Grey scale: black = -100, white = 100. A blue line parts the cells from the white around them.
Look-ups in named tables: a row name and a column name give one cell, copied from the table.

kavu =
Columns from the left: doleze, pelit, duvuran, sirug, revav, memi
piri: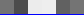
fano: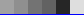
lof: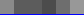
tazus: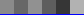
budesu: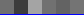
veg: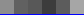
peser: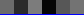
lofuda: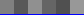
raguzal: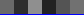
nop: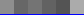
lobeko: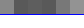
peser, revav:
-32
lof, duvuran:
-28
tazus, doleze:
8
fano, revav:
-70
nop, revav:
-34
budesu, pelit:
-53
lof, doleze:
8

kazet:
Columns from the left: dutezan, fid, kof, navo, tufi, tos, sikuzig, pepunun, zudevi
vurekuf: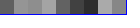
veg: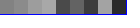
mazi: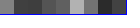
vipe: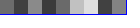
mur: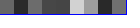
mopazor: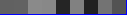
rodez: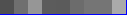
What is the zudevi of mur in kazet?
-12
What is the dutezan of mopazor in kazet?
-24
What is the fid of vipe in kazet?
-50
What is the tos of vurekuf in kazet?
-49
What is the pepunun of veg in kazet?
28
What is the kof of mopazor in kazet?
8
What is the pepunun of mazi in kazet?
-66
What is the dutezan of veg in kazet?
2
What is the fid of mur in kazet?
-67
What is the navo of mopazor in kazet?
7
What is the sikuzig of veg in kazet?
-53
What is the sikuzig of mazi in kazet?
-10
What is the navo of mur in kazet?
-44

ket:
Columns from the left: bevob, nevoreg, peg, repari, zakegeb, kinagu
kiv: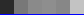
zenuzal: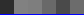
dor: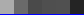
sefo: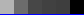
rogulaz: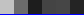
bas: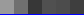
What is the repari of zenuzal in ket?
-18
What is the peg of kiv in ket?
8
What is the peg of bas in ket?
-57
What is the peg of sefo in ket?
-44
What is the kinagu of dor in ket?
-72
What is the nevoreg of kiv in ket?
-6
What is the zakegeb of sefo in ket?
-51
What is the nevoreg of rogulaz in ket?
-16
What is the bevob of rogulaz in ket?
52
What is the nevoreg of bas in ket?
-12
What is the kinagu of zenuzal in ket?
-15
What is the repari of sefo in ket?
-49
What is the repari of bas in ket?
-37
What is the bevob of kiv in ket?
-67
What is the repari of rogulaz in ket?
-47
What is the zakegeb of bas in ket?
-40
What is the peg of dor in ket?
-42
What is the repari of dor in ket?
-38
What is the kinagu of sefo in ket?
-99

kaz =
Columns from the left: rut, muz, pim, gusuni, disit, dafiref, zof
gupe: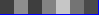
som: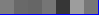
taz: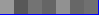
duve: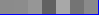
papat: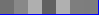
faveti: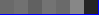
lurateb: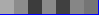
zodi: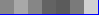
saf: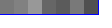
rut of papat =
-11
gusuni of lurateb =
8
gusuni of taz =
-21
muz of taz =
-31
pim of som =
-20
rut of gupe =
-50
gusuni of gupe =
3
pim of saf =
19
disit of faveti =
-17
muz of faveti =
-11
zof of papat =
-2
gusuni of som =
-8
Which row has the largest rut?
lurateb

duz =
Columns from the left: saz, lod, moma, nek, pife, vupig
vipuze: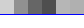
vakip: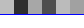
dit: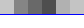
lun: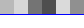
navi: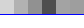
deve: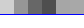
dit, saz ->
56
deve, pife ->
30
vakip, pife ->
47
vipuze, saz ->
64
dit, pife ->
39
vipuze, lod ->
14
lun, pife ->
71
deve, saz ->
63
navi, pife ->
28
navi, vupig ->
24
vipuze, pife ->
43
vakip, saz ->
49
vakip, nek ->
-39
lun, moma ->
-9
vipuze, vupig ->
38

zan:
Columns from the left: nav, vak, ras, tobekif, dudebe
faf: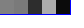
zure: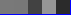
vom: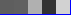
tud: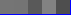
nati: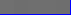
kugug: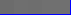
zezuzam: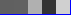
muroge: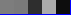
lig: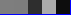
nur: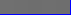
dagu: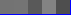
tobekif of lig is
34
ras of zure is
-48
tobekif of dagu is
3
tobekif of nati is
-13
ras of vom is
38
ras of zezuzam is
38
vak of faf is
-4
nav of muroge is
-2
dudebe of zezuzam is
63
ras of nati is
-13
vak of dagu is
-9
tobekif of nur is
-13
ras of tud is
-30
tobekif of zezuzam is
-60
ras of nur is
-14
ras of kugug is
-14

